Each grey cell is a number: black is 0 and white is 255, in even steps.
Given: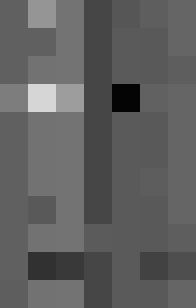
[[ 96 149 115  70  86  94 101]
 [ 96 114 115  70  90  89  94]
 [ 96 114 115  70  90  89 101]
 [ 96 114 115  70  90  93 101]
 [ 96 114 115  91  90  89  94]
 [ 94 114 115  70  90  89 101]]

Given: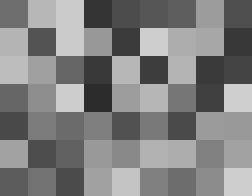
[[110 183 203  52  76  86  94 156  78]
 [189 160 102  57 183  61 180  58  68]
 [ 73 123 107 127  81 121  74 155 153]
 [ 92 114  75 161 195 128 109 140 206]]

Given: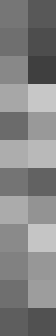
[[118  88]
 [136  63]
 [107 153]
 [116  98]
 [138 197]
 [111 157]]

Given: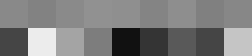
[[137 130 138 145 143 132 142 128 135]]

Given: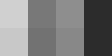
[[208 120 142  44]]

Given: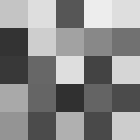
[[196 222  86 237 222]
 [ 56 103 222  67 214]
 [148  75 176  73 205]]
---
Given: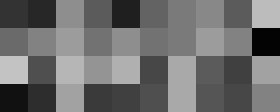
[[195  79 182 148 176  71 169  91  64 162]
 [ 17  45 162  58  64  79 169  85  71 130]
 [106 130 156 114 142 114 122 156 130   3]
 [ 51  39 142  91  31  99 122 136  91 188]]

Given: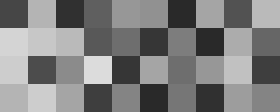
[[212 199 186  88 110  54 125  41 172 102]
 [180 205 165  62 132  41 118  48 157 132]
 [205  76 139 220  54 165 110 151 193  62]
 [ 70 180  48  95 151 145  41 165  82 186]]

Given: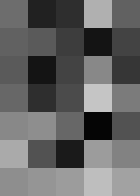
[[142 149 156 190 162]
 [136 142 103   5  82]
 [103  46  75 197 123]
 [ 90  20  67 136  54]
 [ 97  90  61  20  67]
 [109  33  46 176  97]
 [170  82  26 156 130]]

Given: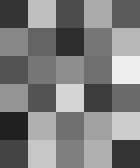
[[148  83 213  60 105]
 [ 83 119 142 111 237]
 [ 68 198 127 176  52]
 [ 32 176 111 162 205]
 [ 52 191  76 170  91]
 [135  99  45 119 184]]

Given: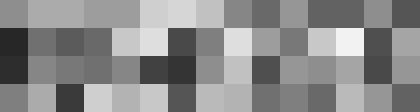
[[142 171 171 157 157 207 214 193 134 105 150  98  98 142  85]
 [ 45 134 120 112 134  65  52 142 193  79 150 142 165  73 150]
 [ 39 112  91 105 200 222  73 127 222 157 120 200 242  79 165]
 [127 171  58 207 179 200  85 186 179 112 127 105 186 150  98]]

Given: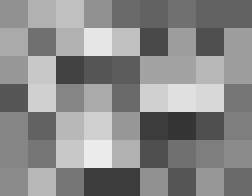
[[133 118 200 236 177  79 112 126 139]
 [145 177 192 145 106  98 112  98  98]
 [133  98 184 208 151  60  53  79 126]
 [170 112 177 230 192  73 157  79 157]
 [ 86 208 133 170 106 208 224 216 118]
 [139 184 118  60  60 145  86 151 106]
 [151 200  66  86  92 163 163 184 157]]

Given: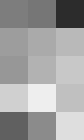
[[ 96 139 222]
 [151 178 200]
 [208 238 192]
 [157 170 185]
 [125 118  44]]
